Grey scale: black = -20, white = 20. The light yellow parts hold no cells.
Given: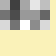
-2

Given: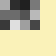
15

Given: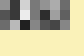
9

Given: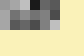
-6

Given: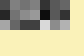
-4

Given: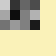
4

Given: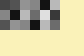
3

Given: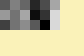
-2

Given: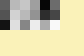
15
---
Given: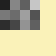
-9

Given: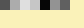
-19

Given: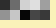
-19

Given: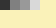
0

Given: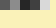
-14

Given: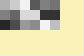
2

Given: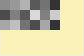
-8
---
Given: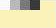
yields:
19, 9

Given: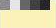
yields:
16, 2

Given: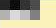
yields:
14, 10

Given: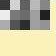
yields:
17, 13

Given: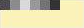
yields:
14, 4

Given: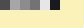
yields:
16, 6

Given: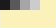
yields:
12, 6

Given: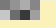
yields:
11, 7

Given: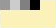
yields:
12, 4
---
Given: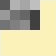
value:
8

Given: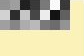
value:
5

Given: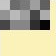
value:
-3

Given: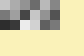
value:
7

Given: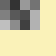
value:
-12

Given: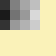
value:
0
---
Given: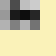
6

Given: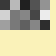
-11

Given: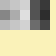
9

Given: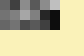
-4

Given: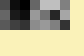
-8

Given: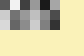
-6

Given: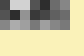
-9
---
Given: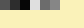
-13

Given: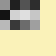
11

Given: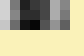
-17

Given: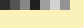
1

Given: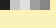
-15

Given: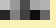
-14

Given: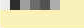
-13

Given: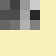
-14
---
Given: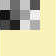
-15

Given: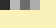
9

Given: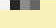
-14

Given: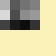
-16

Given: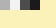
18

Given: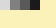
0

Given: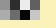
-3

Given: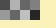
-4

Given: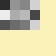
-3
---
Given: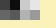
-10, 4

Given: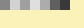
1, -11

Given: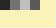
-14, -6

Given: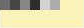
-3, 7

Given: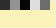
-13, -3

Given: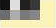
-17, 1

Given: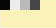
-19, -9
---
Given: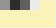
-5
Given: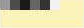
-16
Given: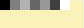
8
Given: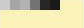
8
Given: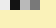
9
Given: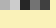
-14
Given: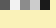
2
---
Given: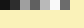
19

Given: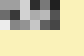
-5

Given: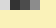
-8

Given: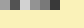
-1

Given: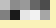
18

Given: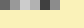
-10

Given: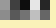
10

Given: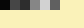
13
